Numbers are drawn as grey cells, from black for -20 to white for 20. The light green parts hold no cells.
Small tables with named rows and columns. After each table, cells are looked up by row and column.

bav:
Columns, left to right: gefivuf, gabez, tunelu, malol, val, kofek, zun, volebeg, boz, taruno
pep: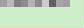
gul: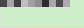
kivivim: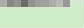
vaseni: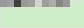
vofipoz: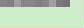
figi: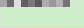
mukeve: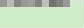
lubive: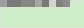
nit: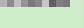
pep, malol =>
2
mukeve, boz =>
0
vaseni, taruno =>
4
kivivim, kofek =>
5
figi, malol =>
-5
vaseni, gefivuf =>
4
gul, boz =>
-8
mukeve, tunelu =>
1
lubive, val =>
1
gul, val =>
5
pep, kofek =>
2
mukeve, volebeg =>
-2
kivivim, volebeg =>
7
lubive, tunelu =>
-1
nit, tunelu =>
10
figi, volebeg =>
4
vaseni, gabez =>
5
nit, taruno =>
-1
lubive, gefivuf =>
5
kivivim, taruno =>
4

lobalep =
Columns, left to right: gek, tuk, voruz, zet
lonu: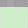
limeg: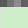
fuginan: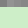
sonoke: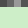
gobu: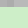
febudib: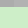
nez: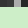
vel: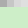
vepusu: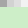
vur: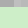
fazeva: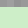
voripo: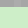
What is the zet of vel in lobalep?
15
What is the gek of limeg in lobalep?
-6
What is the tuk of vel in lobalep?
11
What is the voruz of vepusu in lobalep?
15
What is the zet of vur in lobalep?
9
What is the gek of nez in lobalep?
-12
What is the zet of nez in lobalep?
-14
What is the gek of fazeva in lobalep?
4
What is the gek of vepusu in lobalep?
6
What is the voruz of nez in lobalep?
7
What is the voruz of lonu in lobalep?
5

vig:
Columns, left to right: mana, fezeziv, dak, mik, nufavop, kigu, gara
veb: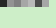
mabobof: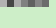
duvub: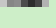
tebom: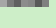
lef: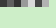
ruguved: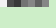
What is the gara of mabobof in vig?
-3
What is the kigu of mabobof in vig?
1
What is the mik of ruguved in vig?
-2
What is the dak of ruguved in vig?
-11
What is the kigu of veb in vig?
-8
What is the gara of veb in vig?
6
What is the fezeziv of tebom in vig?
-1
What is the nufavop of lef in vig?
14
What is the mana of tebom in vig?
6
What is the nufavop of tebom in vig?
1
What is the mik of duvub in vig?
-8
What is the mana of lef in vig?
-11
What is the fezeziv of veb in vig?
3
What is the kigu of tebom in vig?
-6
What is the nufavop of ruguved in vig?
1
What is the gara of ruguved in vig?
1
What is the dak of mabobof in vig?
7

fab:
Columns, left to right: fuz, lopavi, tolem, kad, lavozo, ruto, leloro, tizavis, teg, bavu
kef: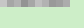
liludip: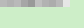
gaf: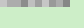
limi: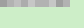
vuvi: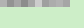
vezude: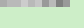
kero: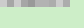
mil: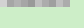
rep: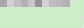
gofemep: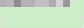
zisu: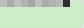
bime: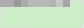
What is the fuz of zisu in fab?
10
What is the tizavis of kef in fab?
4
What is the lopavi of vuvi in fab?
3
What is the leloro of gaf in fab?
11
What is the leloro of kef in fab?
8
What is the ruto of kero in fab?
8

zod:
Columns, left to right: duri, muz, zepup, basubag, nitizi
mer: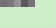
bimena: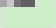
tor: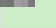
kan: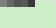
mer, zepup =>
3
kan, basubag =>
-6
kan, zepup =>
-7
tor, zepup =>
5
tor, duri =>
-1
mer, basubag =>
-6
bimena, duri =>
6
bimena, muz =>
11
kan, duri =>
0
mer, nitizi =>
-2
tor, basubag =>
4
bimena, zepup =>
-2
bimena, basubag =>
-5
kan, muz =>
-4
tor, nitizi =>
-1

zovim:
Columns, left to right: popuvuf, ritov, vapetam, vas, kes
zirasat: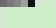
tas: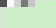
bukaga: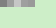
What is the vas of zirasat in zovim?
5
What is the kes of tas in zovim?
11
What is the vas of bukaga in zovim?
5
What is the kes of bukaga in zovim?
4
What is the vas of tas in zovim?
-1
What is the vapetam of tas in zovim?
13
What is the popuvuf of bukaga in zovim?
0
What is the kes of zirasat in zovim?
-17
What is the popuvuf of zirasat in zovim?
-3
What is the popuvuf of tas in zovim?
-7
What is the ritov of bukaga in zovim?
5
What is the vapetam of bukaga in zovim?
11
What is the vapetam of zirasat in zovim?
1
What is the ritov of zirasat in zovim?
-1
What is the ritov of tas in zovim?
19

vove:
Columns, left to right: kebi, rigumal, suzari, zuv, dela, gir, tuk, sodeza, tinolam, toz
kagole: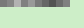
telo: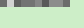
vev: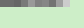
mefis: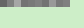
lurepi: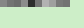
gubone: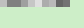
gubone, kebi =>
10
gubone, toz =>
-2
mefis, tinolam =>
-1
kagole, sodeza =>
-7
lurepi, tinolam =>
-1
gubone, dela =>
11
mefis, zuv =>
-2
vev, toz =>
12
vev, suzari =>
-4
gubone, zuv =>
5

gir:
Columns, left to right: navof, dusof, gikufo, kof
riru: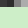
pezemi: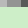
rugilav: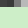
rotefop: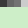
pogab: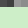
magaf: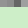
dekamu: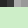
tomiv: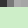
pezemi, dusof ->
3
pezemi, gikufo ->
3
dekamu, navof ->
-14
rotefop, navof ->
-11
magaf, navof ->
3
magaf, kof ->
5
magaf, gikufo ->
-4
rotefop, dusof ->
-4
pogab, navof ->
-8
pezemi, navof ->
9
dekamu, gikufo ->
7
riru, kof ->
7
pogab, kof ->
2
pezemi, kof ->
-6
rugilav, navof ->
-10
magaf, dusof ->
2
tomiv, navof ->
-12
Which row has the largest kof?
rotefop

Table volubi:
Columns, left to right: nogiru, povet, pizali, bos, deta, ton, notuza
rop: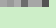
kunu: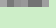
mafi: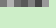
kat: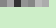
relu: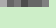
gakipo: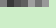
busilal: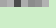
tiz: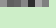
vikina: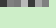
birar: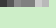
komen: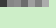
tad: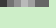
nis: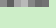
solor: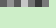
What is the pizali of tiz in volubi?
-4
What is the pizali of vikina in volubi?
-1
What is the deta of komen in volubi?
5
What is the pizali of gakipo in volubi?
-7
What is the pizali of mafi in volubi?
-3
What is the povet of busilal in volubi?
8
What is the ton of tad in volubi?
-4
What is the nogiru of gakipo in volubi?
0
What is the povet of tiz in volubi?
-5
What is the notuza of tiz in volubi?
0
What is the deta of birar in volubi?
0
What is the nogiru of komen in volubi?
-11
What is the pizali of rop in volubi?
7
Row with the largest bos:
solor

